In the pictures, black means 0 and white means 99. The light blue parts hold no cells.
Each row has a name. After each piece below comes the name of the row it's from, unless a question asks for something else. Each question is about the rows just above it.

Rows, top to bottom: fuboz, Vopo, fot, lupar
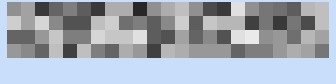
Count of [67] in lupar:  3
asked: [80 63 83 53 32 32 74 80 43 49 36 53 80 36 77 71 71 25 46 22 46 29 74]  Vopo
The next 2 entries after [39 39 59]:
[77 49]
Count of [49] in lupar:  3
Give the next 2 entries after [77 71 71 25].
[46 22]

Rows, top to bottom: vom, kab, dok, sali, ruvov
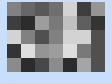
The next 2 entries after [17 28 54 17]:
[64 31]
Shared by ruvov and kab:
[17]
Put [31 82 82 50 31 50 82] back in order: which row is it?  dok
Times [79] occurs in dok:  0
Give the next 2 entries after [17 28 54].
[17 64]
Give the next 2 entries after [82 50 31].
[50 82]
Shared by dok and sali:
[31]

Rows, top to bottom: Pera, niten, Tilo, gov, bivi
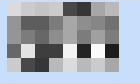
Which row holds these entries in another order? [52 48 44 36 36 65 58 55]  niten
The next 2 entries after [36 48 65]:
[55 52]
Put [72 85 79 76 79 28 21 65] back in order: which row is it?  Pera
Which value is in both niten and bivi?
[65]
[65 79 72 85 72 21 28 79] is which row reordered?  bivi

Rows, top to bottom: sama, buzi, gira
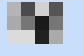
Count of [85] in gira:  2
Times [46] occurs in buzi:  2
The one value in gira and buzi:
[66]
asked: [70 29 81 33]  sama

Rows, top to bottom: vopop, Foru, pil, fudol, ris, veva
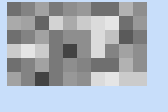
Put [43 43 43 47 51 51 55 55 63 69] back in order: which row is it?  ris
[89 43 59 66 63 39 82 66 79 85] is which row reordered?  Foru
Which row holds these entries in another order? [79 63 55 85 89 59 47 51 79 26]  veva
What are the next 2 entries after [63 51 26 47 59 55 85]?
[89 79]

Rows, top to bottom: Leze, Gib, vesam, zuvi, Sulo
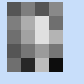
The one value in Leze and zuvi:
[33]
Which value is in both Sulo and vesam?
[43]
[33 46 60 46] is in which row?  zuvi
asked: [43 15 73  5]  Sulo
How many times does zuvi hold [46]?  2
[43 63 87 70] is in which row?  vesam

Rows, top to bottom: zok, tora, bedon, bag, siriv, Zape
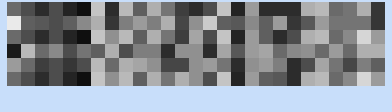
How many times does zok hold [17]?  6
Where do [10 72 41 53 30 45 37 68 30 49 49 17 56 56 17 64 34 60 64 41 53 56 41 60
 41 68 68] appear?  bag

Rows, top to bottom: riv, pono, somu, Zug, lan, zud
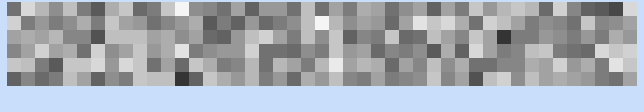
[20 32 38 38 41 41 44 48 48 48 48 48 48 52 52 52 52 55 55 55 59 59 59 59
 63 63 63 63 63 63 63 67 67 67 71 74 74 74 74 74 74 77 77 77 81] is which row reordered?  somu
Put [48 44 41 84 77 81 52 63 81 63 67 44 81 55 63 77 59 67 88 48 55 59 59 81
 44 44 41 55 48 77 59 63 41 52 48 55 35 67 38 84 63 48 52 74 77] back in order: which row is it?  Zug
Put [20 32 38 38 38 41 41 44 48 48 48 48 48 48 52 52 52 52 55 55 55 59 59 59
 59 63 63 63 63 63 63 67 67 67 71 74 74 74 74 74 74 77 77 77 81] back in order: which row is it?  zud
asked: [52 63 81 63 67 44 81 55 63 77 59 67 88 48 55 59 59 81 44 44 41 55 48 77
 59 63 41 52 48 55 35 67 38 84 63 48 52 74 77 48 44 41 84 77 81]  Zug
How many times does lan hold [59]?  2
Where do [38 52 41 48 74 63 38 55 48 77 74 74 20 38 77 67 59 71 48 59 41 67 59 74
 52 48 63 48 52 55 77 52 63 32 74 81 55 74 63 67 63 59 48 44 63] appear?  zud

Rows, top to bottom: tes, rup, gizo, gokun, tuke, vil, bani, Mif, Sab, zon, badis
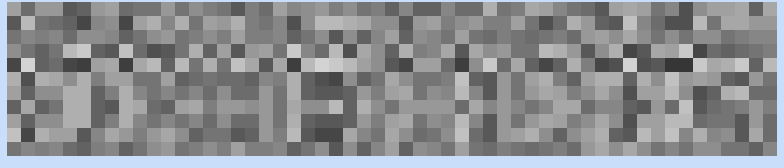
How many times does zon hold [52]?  4
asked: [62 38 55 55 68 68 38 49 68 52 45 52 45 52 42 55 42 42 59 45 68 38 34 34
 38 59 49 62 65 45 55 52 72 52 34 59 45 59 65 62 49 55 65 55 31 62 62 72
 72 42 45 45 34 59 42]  Sab
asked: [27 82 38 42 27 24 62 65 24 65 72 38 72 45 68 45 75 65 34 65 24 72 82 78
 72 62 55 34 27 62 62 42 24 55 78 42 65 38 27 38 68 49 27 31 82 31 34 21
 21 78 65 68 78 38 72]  tuke
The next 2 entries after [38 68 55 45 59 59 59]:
[59 42]

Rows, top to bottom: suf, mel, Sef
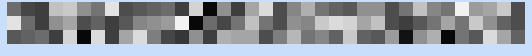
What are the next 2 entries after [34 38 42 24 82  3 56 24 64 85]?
[30 52]
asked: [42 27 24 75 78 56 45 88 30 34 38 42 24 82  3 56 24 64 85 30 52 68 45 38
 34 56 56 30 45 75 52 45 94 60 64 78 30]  suf
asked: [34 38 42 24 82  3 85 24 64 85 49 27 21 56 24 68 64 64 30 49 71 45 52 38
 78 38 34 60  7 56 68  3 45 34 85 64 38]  Sef
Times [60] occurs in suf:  1
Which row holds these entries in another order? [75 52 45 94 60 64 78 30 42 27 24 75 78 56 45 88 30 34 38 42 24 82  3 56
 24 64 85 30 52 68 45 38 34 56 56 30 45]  suf

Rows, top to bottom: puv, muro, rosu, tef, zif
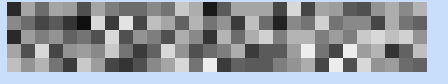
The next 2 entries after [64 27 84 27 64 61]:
[35 31]
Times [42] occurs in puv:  3
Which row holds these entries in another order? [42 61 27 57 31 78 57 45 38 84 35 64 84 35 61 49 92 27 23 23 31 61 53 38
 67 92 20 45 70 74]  tef

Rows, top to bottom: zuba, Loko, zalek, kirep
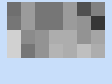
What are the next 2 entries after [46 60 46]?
[46 60]
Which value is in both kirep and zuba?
[46]
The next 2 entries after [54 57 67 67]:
[57 64]
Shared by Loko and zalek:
[57]
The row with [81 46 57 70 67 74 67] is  kirep

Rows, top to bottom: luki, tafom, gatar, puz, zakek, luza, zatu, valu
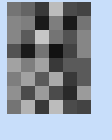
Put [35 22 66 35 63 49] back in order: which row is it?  luza
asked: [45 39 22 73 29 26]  luki

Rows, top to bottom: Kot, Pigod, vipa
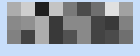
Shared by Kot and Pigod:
[67]
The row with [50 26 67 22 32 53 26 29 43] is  vipa

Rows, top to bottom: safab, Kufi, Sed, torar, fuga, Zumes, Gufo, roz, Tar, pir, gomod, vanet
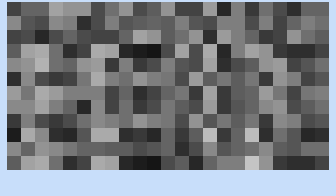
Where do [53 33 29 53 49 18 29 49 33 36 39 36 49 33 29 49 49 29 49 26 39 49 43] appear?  Kufi
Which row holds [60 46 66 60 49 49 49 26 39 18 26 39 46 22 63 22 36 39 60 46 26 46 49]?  Gufo
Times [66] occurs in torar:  3
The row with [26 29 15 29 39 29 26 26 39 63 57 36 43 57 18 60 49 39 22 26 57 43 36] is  Sed
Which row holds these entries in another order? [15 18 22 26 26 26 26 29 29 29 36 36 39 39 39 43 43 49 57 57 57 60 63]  Sed
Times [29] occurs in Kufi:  4
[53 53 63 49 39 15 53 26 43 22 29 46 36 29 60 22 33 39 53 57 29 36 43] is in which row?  roz

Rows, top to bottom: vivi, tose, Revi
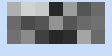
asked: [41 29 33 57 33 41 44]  tose
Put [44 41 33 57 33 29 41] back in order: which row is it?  tose
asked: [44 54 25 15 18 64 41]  Revi
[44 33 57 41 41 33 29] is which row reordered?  tose
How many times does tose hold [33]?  2

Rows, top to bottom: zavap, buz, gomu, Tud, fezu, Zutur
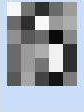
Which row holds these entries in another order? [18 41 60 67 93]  Tud
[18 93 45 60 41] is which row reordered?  fezu
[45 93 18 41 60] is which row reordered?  fezu

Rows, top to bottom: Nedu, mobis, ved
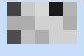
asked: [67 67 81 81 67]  mobis
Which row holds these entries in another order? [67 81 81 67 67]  mobis
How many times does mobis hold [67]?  3
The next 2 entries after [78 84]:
[10 70]

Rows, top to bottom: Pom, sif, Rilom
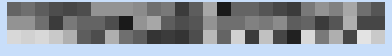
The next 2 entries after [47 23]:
[36 65]
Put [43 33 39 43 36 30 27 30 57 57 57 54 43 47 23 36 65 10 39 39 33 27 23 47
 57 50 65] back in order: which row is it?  Pom

